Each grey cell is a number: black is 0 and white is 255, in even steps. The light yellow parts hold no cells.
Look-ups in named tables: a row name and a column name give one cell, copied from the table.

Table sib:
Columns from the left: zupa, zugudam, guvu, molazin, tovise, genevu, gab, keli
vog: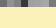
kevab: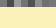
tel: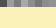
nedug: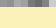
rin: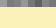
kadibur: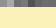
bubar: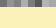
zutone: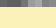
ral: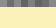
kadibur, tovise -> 83
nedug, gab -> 131
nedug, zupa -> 152
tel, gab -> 140
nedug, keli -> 204
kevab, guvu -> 156
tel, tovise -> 141
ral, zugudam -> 110
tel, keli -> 146
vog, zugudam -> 146
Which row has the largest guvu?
nedug

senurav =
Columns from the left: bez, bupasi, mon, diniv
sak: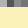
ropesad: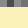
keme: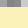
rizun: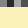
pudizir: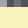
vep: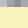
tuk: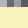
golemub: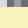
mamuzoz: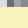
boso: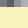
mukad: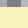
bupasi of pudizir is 84
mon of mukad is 126
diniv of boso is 175
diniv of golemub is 109
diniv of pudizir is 83
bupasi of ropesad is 77
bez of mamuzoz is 220
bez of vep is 193
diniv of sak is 117
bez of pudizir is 165
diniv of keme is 203
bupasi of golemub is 112
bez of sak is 178
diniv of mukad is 183
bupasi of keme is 133

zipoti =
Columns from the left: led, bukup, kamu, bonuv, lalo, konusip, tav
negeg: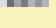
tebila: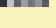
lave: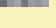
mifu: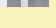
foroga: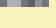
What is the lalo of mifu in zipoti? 134
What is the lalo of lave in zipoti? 156
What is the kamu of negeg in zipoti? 164
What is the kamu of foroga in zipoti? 174
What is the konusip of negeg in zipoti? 150
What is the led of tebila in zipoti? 49
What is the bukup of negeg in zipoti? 109
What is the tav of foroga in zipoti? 119
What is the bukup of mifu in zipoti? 143
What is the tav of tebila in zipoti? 91

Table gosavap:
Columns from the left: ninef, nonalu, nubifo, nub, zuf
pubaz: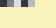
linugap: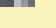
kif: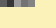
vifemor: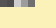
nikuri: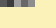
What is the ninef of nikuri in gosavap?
88
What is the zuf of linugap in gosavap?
109
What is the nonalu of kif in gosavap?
54
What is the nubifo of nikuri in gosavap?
161
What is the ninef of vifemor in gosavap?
84
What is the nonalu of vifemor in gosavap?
77
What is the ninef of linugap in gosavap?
95
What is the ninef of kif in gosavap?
94
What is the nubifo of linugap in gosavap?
190
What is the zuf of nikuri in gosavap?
141
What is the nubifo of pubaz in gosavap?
221
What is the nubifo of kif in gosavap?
157
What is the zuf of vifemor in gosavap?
111
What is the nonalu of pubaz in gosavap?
131
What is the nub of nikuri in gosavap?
104

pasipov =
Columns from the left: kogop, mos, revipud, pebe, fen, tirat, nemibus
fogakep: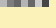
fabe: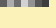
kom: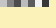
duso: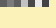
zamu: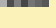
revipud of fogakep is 102
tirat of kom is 242
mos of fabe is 172
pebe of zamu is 70
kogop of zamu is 176
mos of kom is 130
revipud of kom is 77
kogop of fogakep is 185
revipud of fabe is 109
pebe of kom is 188
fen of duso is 72
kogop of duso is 94
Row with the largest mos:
fabe

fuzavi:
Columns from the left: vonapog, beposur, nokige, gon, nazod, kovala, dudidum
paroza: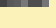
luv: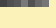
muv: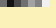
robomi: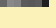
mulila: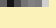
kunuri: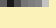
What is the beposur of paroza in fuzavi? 88
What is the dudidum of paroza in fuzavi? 117
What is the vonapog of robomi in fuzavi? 102
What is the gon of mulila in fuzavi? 116
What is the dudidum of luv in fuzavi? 118
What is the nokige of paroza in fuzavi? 93
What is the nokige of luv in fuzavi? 88
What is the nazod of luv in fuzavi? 81
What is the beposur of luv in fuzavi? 80
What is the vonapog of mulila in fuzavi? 100
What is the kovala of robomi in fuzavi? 92
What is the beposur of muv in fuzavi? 19
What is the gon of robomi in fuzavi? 91
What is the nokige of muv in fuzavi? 72
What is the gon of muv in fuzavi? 112
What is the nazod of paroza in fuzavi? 78
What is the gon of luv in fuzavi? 121
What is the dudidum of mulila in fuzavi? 208
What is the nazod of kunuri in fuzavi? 126
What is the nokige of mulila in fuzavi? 76

